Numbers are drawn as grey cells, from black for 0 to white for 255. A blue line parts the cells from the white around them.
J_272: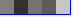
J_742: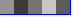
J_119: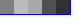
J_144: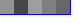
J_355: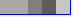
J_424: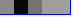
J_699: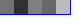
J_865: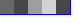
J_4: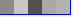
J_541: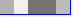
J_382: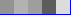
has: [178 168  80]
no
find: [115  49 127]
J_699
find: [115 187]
J_541
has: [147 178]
yes

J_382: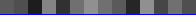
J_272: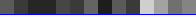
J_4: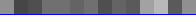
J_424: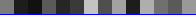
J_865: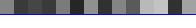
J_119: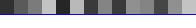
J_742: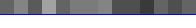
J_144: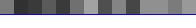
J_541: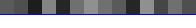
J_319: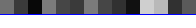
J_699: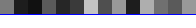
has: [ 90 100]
no
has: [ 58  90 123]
no
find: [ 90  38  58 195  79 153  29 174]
J_699
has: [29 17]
yes
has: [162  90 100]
no
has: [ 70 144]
yes
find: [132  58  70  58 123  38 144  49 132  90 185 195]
J_865

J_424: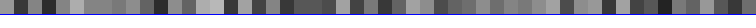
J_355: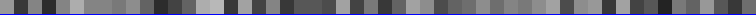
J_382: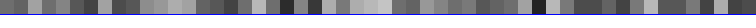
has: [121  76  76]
yes
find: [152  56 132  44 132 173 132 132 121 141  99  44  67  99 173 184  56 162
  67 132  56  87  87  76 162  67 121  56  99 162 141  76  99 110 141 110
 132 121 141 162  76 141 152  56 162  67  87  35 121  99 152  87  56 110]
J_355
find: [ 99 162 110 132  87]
J_382
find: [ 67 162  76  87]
J_382
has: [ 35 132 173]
no
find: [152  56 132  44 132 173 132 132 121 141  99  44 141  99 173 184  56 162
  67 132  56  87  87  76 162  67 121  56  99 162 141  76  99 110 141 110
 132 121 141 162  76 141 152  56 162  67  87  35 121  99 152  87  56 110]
J_424

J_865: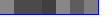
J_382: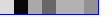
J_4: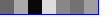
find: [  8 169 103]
J_382
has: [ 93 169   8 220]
no
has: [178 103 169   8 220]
no
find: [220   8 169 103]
J_382
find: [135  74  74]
J_865
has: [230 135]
no
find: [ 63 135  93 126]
J_865

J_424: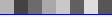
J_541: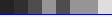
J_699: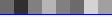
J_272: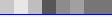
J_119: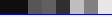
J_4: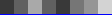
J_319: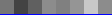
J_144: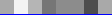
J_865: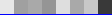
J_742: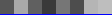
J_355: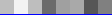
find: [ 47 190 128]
J_119
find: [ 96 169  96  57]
J_4

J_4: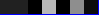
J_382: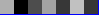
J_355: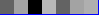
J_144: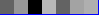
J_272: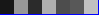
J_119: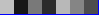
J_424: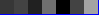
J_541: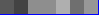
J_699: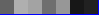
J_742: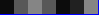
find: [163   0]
J_355
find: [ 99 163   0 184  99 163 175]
J_355

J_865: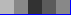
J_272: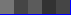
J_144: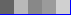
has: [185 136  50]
yes
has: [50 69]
yes
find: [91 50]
J_272
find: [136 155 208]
J_144
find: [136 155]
J_144
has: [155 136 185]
no
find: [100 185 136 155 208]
J_144

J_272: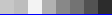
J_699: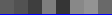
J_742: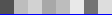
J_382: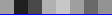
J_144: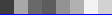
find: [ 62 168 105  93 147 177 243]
J_144
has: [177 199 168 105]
no
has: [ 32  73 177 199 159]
yes
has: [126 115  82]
no

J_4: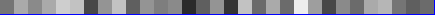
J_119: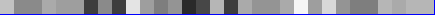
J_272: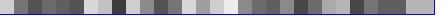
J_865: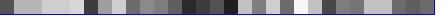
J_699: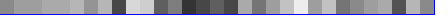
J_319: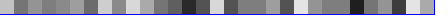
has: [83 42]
no
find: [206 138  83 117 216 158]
J_272

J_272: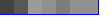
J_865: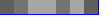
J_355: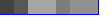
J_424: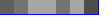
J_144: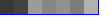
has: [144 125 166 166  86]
no
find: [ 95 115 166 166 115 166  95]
J_865
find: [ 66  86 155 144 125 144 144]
J_272
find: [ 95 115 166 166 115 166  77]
J_424
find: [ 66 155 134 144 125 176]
J_144

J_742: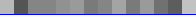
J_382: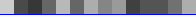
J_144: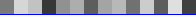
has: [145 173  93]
yes
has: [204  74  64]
no
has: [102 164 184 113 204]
no
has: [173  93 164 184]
yes
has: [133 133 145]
yes
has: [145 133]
no

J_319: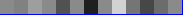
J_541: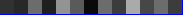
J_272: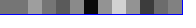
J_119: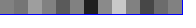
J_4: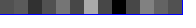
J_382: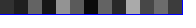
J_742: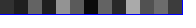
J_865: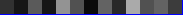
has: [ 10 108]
yes
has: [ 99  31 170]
no
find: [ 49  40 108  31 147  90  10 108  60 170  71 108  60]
J_541

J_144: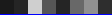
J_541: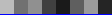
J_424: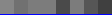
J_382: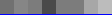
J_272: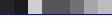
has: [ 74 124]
yes
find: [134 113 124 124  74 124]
J_424
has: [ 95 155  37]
yes
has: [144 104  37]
no
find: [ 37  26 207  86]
J_272

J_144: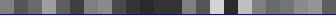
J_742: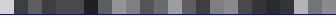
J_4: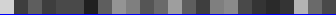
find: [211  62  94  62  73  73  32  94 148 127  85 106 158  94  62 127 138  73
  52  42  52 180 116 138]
J_742
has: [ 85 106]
yes
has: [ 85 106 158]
yes
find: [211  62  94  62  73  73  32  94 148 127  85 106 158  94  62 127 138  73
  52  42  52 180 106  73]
J_4
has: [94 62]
yes
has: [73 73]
yes

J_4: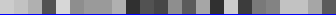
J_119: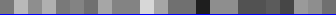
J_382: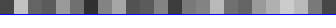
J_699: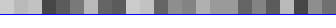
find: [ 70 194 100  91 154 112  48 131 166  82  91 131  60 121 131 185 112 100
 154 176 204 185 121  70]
J_382
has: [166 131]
yes
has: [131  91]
yes

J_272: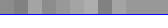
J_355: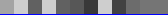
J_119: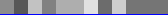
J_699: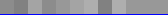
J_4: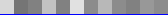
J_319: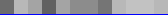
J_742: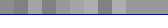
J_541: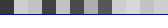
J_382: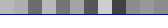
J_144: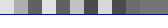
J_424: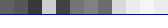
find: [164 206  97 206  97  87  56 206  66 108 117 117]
J_355
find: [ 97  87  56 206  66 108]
J_355
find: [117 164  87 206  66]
J_382
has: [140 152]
yes
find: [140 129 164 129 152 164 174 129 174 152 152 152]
J_742

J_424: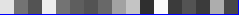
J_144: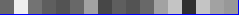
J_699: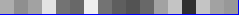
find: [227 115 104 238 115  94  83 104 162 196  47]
J_699
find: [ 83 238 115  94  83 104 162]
J_424
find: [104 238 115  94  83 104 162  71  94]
J_144
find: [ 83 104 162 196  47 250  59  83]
J_424
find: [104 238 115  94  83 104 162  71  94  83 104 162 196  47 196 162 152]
J_144

